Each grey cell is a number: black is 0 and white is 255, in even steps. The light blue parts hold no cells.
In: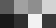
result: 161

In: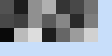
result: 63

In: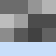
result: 160

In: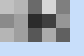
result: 159

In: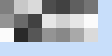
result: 106

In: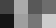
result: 170

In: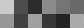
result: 77

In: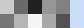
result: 106
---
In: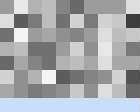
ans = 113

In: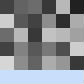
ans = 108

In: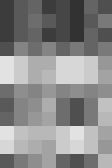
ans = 60

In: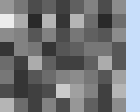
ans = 140

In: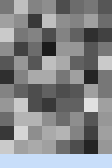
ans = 202

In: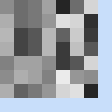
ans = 183

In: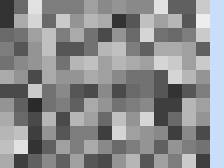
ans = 105

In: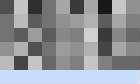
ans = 115
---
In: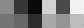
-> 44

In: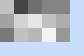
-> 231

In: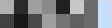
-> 74

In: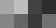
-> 57

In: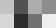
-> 113

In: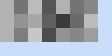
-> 167

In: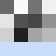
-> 70

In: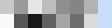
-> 25
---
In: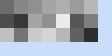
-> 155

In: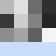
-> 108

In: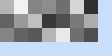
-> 213

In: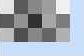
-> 157

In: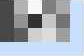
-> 126

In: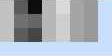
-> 165

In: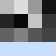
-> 152

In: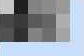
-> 140

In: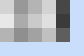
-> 211
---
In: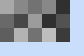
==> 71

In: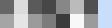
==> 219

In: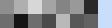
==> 175

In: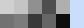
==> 196

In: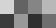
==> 99

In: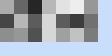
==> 183

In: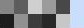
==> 93

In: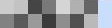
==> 195

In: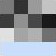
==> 145

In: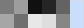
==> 157
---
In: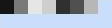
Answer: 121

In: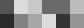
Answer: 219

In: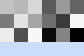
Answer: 184

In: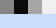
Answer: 11

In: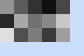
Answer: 92

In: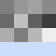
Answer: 150

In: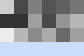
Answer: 73

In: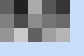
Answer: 33

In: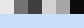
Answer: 115

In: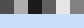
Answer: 173
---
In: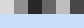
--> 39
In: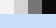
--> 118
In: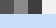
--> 62
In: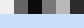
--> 12
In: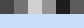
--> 209
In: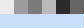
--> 123
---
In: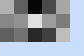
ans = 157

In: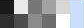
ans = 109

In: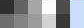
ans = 211

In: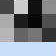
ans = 7

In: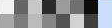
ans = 210

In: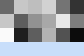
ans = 232

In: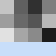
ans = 85

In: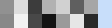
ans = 230
